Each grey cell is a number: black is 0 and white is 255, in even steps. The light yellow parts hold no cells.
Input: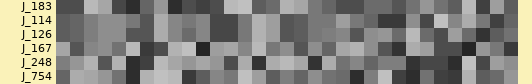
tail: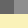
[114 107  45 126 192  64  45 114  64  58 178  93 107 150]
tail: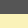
[172 134 107 134  71  71 120 178 158  85  93 120 126 134  85 142 150 107
 185 107  77 158 107  51  93 114]
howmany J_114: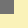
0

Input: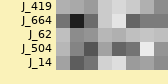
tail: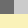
[228 101 124 124]
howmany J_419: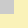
2

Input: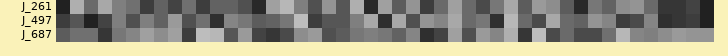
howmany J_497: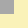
4
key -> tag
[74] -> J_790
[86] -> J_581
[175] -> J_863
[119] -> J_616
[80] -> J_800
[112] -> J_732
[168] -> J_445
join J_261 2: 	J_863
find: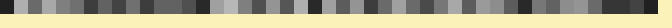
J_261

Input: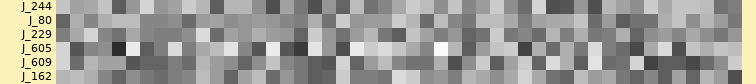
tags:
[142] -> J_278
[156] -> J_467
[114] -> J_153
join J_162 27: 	J_278
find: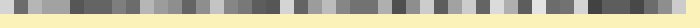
J_609

